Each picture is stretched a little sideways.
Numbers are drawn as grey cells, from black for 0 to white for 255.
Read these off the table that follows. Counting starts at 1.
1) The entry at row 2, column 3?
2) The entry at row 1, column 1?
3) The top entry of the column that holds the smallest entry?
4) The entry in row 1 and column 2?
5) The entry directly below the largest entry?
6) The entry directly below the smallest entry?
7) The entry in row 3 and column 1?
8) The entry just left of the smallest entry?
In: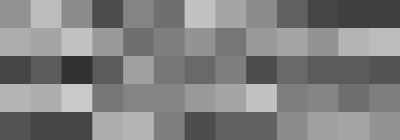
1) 194
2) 147
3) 140
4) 188
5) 69
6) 201
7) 69
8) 91

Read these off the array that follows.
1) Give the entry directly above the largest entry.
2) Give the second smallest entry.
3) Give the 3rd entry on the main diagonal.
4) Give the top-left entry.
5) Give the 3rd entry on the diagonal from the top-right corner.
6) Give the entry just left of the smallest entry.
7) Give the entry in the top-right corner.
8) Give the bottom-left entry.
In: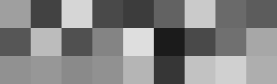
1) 60
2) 54
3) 138
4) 159
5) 194
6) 222
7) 92
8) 145

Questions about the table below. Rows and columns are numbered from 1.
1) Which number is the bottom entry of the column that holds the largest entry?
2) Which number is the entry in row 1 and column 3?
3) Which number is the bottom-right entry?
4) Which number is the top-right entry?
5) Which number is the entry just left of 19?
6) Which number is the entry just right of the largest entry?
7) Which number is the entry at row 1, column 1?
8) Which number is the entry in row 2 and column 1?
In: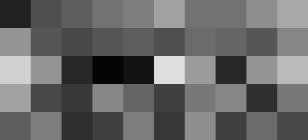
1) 56
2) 94
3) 72
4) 168
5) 5
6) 154
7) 33
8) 148

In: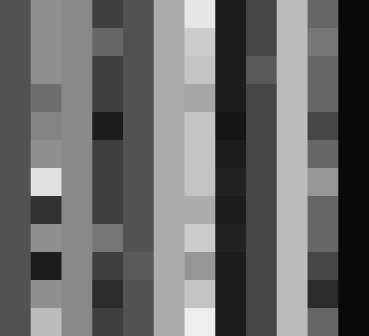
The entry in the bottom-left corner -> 82
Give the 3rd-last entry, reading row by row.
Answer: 188
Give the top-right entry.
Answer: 9
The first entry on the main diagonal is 82
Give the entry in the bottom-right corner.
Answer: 9
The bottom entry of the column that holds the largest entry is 238
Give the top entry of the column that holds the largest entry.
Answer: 231
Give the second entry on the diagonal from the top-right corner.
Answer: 118
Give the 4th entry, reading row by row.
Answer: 63
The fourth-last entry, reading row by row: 70
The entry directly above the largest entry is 196
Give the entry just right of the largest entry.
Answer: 28
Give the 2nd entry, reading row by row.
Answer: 143
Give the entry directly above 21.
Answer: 28
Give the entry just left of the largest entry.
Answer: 172
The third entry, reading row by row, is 137
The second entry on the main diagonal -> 143

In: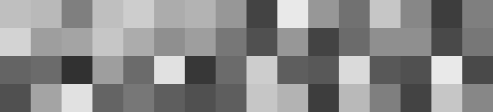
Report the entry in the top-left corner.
191
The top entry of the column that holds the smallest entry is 127
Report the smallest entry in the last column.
73
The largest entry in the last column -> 135
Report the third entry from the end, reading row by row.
67
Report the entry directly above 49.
164
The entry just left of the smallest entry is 107
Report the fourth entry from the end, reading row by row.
127
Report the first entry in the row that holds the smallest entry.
100
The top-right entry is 127
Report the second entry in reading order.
185
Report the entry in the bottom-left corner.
80
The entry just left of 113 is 151
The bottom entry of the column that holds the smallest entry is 225
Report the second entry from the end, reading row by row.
198
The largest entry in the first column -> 211
